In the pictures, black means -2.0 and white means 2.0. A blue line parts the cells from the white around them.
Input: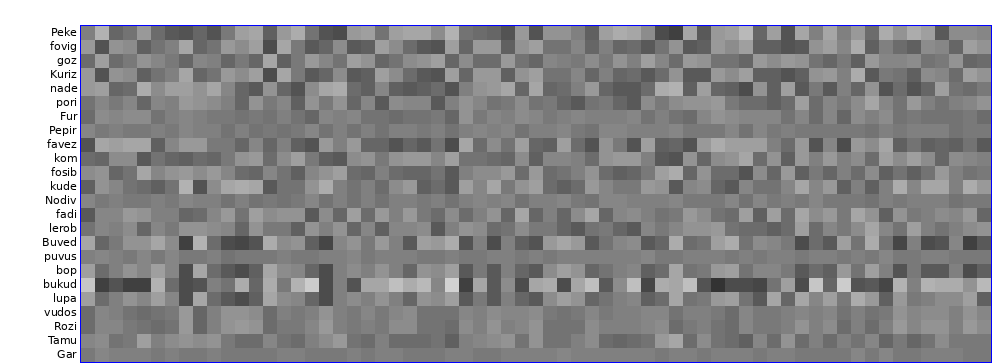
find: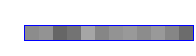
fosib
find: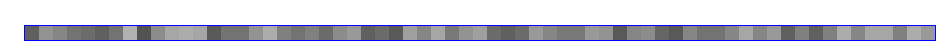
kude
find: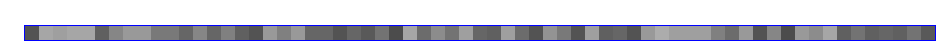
favez
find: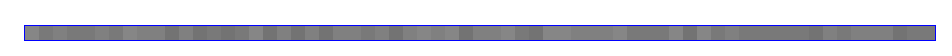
Pepir
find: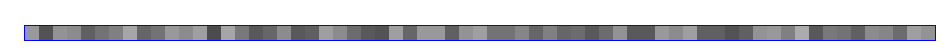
Kuriz

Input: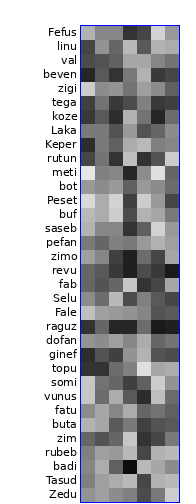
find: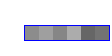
dofan
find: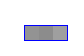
dofan

